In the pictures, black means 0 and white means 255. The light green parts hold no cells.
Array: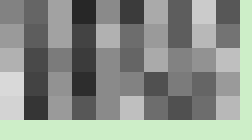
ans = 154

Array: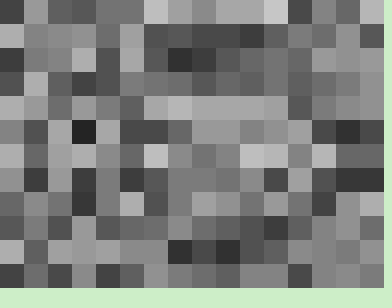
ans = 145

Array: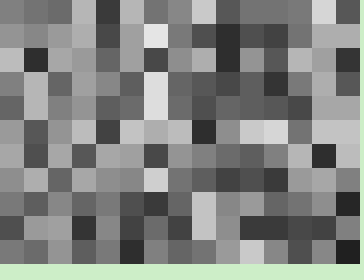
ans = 128

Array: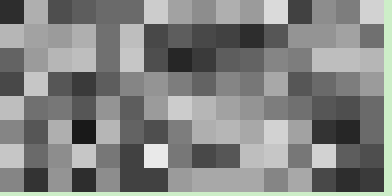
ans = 78

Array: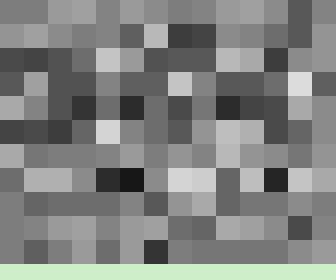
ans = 131

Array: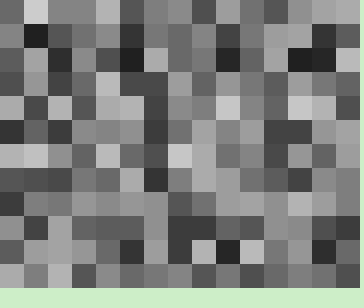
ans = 105
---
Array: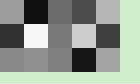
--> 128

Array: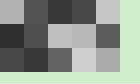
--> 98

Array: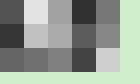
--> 127

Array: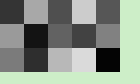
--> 184

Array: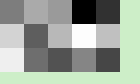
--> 82

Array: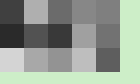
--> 147

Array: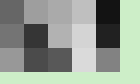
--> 88
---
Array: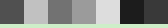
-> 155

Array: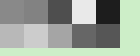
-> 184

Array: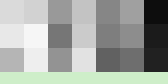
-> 232

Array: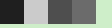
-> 78

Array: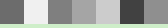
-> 165

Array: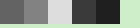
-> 99

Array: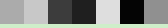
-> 171

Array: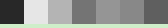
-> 149
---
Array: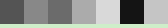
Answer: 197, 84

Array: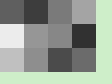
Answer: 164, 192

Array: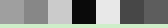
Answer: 93, 159

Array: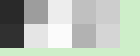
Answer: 205, 48

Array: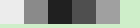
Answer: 160, 236

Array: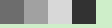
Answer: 50, 109

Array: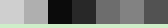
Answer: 82, 207

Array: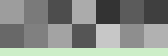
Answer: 63, 104

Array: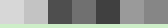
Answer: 134, 215
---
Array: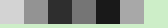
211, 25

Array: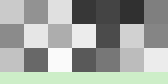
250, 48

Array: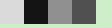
218, 20

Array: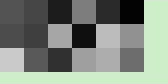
202, 3

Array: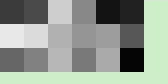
232, 5

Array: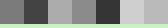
205, 53

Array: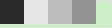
230, 43

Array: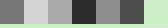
211, 45

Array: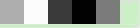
252, 2
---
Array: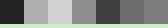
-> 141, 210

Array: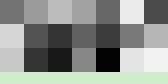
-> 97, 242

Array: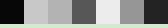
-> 87, 236

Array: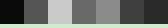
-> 105, 202

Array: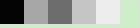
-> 109, 237

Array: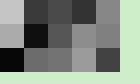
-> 86, 197
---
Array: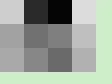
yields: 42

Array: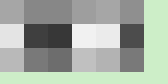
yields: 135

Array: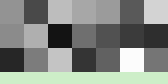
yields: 73

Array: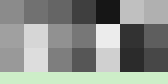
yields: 113

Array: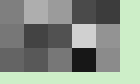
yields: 174

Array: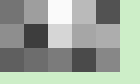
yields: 158

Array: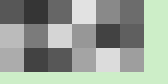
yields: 53
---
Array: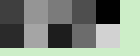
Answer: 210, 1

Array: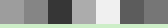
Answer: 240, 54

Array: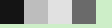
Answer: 225, 20

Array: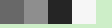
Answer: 246, 37

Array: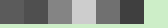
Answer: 205, 63

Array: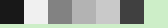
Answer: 240, 24
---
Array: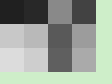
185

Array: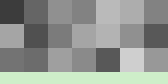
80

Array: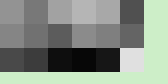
113

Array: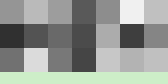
83

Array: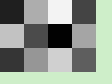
75

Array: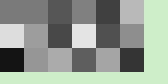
157
